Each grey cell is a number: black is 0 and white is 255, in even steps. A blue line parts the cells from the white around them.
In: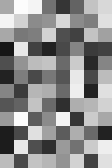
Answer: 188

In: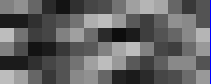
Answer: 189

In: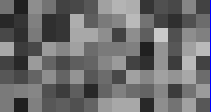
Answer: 122

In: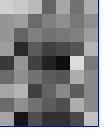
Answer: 164

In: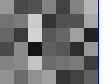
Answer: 145

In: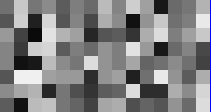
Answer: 92

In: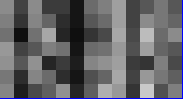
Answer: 133

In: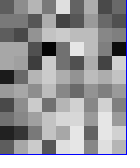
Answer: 93

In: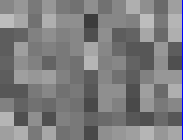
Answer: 159
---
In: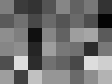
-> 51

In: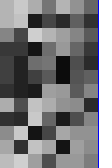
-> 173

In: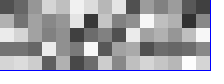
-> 150

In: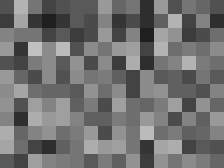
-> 117

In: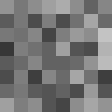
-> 141

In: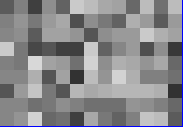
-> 63
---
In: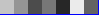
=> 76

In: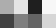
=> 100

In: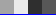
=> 47

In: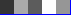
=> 92

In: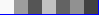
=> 85

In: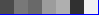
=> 105

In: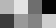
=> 132

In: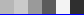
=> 154

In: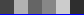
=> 101
